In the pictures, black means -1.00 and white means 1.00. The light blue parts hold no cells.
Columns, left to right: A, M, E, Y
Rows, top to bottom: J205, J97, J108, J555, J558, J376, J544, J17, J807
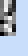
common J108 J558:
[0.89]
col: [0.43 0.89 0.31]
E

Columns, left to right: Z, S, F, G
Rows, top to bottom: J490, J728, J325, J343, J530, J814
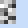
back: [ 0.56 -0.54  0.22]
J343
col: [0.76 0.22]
Z
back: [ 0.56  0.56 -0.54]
J343
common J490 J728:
[-0.04]

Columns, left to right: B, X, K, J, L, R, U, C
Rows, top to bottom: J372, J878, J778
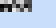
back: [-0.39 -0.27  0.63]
J372
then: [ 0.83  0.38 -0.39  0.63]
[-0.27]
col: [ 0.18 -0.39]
R
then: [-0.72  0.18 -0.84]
[-0.50]
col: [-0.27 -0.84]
U
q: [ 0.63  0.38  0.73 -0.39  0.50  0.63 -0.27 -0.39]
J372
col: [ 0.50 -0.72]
L

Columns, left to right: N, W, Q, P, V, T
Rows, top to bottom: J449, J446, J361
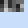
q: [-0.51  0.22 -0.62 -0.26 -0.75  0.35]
J446
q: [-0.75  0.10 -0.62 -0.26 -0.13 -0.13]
J449
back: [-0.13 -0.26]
J449
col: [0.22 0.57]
W
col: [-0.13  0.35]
T
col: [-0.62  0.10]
Q

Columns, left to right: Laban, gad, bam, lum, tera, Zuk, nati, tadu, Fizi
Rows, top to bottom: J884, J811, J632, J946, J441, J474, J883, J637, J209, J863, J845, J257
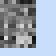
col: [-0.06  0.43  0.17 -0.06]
nati
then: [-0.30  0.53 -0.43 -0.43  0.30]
[0.64]
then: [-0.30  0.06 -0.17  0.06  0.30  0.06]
[0.30]
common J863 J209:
[-0.30]
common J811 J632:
[-0.17]
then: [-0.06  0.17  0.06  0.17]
[-0.30]
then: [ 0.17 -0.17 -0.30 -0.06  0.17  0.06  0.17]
[-0.30]

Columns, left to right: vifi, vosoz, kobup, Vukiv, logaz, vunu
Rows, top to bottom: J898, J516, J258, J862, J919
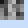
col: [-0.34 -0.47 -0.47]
vosoz
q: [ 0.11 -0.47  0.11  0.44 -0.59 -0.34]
J862
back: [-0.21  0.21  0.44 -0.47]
J258
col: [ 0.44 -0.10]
Vukiv

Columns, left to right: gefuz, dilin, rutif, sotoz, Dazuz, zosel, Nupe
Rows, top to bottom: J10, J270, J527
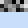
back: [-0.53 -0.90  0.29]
J527
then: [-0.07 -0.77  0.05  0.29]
[-0.90]
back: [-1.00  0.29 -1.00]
J10
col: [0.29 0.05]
rutif
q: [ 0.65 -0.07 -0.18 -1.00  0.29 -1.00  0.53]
J10
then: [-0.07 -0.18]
[-1.00]
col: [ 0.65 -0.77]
gefuz

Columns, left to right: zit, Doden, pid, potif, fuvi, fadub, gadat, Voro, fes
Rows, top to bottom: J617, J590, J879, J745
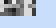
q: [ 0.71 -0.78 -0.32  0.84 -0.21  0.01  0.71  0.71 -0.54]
J617
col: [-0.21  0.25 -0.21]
fuvi
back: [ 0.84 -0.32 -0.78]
J617
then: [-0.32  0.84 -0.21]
[0.01]
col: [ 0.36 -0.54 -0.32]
pid

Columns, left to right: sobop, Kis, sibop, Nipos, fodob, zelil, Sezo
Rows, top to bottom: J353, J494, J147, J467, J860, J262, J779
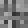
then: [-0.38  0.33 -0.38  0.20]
[0.20]
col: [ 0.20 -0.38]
Sezo
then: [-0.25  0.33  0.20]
[0.09]
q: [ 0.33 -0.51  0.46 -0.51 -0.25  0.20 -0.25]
J262
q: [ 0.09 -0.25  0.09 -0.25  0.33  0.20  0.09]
J494

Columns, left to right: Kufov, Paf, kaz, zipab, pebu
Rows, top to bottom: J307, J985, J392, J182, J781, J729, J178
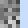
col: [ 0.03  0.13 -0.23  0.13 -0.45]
zipab
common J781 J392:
[-0.10]

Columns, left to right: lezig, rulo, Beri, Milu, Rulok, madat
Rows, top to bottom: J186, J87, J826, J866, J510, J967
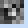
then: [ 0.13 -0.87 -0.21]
[-0.76]
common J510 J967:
[-0.45]
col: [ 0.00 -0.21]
madat

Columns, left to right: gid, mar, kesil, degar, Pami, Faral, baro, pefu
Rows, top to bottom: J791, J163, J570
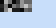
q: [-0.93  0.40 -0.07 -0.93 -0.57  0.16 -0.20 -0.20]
J791
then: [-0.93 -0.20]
[-0.33]
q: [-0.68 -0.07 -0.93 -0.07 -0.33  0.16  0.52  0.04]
J163
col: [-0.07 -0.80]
degar

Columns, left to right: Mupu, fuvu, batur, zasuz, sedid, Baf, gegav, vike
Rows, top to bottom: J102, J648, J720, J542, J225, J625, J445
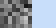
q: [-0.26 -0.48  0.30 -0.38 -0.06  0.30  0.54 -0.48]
J225
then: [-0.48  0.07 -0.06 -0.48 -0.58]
[0.20]

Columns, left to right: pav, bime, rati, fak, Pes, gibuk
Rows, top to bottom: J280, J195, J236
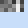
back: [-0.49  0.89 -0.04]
J236
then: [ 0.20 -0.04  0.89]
[-0.49]
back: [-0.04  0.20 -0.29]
J236
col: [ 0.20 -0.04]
fak
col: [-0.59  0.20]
fak
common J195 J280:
[-0.17]

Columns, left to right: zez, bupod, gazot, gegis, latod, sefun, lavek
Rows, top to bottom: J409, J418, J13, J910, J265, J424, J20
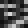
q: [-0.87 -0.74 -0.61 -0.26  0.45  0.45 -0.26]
J424
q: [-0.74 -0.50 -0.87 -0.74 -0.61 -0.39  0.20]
J13
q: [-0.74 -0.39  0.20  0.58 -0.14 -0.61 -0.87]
J20
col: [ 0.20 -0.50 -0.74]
bupod
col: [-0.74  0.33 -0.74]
zez

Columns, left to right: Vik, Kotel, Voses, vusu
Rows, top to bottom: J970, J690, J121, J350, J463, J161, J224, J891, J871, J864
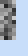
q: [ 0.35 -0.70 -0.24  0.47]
J864
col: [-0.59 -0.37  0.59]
vusu
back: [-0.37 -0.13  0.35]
J350
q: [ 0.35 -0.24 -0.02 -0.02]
J224
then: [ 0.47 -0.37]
[-0.13]
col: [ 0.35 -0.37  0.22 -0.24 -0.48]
Kotel
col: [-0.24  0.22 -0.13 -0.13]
Voses

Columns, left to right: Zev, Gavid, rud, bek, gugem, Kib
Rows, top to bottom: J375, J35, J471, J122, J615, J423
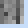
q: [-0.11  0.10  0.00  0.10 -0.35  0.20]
J471
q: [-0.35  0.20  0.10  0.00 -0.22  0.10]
J35
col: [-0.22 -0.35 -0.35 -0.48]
gugem

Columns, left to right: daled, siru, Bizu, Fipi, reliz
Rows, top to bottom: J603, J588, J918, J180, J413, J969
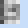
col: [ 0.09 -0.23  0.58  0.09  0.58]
Fipi
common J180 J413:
[0.19]
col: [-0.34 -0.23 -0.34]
daled
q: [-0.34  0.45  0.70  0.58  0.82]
J603
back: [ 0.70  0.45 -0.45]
J969

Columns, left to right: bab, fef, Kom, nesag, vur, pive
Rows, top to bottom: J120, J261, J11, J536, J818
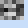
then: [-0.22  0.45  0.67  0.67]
[-0.44]
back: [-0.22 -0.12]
J11

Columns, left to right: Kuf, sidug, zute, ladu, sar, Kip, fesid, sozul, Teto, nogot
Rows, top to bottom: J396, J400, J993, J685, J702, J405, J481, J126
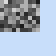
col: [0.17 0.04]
sidug
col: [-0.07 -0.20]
zute
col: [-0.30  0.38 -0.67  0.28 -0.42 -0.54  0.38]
sar
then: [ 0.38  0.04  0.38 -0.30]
[-0.42]
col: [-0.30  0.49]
Teto
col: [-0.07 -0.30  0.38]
sar
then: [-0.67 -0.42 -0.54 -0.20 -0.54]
[-0.78]

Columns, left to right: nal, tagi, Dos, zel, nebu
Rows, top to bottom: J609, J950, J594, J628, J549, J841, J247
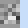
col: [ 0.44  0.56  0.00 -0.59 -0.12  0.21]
nebu
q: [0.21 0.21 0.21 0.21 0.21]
J247
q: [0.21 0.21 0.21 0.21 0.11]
J609
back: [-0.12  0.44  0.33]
J841

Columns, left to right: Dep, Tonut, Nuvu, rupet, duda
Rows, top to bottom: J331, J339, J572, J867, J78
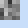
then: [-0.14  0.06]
[0.19]
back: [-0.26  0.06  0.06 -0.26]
J78
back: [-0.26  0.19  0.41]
J339

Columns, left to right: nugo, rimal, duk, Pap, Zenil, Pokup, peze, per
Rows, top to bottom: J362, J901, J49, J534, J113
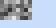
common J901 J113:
[0.12]
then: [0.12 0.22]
[0.12]
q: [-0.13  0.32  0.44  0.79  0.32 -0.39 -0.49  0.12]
J113

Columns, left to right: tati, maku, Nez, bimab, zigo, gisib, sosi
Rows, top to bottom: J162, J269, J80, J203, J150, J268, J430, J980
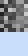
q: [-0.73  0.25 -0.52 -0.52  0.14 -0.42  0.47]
J980
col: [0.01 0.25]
zigo
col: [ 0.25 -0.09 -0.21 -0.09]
zigo

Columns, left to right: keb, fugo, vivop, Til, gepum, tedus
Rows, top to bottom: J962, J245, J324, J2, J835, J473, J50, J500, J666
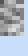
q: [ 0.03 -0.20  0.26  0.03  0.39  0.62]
J666
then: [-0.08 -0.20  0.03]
[0.15]
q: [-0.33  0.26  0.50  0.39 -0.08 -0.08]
J962
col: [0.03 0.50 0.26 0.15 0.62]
tedus

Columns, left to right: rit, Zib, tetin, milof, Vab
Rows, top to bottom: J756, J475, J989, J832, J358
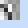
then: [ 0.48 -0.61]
[0.38]
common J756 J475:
[0.27]
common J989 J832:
[0.17]
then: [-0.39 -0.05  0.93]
[0.06]
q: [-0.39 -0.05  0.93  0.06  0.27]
J475

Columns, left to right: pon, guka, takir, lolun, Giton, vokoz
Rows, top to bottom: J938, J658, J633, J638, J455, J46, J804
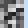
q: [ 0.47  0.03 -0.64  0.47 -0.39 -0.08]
J804
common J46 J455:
[-0.29]

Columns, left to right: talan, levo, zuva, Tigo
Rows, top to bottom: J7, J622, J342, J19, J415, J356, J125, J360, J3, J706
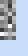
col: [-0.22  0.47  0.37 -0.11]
Tigo
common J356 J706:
[0.13]
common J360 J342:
[-0.11]
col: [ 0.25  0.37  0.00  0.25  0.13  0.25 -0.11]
levo

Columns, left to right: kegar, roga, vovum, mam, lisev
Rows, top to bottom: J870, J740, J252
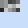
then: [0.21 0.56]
[0.33]
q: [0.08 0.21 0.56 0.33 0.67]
J740
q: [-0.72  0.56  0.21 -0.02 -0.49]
J252
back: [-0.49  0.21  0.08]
J870
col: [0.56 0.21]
vovum

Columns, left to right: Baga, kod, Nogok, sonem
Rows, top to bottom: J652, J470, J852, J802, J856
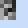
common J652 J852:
[-0.38]
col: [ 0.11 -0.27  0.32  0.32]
Baga
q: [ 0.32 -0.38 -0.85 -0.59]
J852
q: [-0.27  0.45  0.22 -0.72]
J470

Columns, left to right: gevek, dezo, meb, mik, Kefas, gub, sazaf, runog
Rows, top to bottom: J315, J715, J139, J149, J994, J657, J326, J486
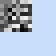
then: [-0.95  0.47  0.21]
[0.34]
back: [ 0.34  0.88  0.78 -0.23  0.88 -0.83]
J994
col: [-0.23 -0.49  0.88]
Kefas
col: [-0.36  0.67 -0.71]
sazaf
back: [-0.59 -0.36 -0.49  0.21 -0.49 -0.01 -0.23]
J715
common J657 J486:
[-0.36]
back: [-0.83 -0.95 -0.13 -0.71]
J486

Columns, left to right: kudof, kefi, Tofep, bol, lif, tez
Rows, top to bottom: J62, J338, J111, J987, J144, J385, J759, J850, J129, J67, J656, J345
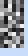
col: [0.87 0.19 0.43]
Tofep
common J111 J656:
[0.65]
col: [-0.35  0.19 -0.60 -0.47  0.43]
lif

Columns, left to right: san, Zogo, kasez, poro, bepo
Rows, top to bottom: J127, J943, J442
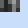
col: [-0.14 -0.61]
kasez
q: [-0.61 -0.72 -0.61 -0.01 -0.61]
J442
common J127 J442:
[-0.72]
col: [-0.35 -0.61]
bepo

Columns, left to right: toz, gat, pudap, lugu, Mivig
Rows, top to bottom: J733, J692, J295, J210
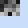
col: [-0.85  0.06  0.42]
Mivig
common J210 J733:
[-0.85]

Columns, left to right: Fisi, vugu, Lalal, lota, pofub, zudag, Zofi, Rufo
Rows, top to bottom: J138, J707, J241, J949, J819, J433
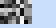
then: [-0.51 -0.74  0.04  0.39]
[-0.51]
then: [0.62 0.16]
[0.62]

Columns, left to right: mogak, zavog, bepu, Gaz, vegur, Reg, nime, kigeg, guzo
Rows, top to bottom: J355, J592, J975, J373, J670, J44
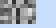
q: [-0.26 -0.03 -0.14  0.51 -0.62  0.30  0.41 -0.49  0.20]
J44
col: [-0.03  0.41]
nime
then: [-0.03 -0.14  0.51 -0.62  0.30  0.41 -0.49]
[0.20]
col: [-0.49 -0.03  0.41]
nime

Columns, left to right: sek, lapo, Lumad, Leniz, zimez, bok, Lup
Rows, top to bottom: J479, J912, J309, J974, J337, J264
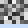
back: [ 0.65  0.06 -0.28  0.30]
J309
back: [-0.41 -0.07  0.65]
J309
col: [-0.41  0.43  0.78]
Lup
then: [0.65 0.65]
[-0.53]
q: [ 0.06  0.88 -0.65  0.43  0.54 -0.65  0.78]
J337
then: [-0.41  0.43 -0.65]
[-0.53]
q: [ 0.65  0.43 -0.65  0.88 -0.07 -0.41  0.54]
J479

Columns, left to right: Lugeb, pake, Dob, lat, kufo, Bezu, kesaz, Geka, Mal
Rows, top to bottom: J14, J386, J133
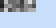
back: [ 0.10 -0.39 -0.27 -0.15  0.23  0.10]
J386
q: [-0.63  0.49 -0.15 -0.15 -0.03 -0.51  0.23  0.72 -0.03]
J14
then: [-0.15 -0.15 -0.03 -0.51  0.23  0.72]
[-0.03]

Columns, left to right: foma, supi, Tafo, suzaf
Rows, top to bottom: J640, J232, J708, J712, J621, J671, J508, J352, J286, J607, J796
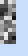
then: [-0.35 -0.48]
[-0.35]
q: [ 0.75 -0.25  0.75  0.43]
J640
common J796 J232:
[-0.35]
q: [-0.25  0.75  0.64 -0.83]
J621
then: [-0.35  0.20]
[-0.14]
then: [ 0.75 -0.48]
[-0.83]

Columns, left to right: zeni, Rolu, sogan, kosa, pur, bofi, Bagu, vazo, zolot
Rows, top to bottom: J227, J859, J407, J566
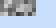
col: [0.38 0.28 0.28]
Bagu
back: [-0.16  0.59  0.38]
J566
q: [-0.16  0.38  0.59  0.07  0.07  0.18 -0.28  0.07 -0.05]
J227
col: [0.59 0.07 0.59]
Rolu

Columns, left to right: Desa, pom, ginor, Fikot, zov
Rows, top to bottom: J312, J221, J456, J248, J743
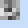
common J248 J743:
[-0.15]
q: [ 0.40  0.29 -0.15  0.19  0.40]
J221
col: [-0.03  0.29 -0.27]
pom
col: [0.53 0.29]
pom
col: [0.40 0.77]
Desa
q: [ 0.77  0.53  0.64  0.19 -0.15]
J248
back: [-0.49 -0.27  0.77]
J456

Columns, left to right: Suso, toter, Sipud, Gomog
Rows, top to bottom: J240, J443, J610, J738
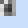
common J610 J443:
[0.32]
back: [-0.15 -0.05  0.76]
J738

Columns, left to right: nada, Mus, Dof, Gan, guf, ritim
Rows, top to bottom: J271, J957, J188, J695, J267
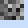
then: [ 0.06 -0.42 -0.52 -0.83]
[0.19]
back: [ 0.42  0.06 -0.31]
J271
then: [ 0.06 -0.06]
[-0.31]
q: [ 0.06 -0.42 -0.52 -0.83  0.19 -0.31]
J267

